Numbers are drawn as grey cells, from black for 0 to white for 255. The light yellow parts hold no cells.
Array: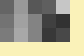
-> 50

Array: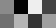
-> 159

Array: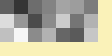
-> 178

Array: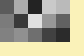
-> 97

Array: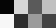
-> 67

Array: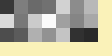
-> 168

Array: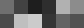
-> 81

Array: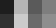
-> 142
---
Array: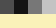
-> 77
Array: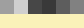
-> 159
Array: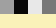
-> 160
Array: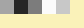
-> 165
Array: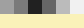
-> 160
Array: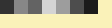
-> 50
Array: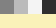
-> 129
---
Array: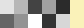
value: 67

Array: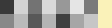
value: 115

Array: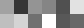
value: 148

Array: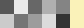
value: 103

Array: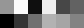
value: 15

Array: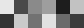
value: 138
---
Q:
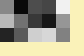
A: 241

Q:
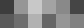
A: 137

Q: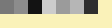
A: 155

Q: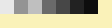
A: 71

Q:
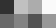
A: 105

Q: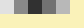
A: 184

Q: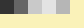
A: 182

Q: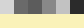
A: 194

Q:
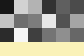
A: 95

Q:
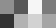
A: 51
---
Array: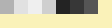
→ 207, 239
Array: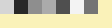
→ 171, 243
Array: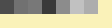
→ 57, 193
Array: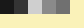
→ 207, 207
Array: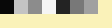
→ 245, 245
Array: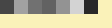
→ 98, 211
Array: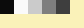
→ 203, 250
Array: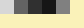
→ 48, 215
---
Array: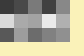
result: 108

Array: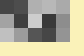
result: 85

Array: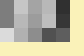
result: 141

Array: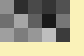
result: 151

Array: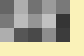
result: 73

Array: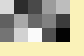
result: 250
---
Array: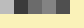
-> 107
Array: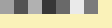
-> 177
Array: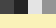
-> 228
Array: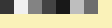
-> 131
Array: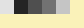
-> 79
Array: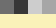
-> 205
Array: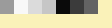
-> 219
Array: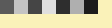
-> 69
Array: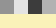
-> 60
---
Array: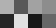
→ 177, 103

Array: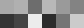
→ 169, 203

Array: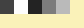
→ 65, 186

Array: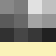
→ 136, 33

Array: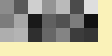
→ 140, 53

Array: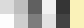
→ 219, 67

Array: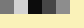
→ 120, 141

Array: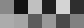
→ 136, 129
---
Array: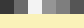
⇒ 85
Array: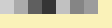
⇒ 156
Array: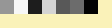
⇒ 2
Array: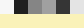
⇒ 228
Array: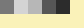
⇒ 44
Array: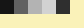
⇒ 47
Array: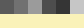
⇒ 198
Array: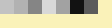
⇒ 91
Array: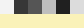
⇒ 220
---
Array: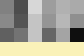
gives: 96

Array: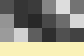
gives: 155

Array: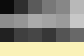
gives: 33

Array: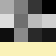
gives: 14

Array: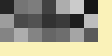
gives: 132

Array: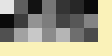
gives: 80
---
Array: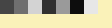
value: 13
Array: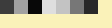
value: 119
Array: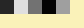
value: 3
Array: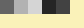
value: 37
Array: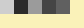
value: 69
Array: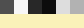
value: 221
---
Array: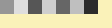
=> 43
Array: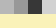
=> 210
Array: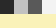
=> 243
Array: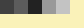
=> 195
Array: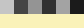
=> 27
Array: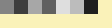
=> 31
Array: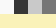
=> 118
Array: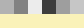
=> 198
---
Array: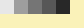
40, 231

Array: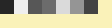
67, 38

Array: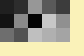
60, 110

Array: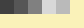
186, 64

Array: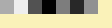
145, 172

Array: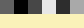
169, 97
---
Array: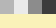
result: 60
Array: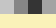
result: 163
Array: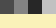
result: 193
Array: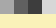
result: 215
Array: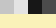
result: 75
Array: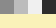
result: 45
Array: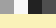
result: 78
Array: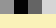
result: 213
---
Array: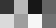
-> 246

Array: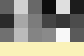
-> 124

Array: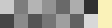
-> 84

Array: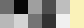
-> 116

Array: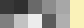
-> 236

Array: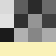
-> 149

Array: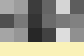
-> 52

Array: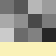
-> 73

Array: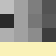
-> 119
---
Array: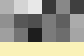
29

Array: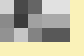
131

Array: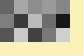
65

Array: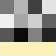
129

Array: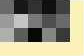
8

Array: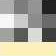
218

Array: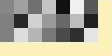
181

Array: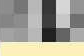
183
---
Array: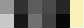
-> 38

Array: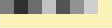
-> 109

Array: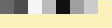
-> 104

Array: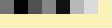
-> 81

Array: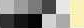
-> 48

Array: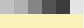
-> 133
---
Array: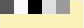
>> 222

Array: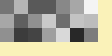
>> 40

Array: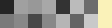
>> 100

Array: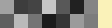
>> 155

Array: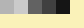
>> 64

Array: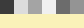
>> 108

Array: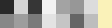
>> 101

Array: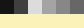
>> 135
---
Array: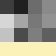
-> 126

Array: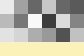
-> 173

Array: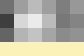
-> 195

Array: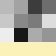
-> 171

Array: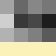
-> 127

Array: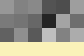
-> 89

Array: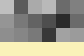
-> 121

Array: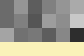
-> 120
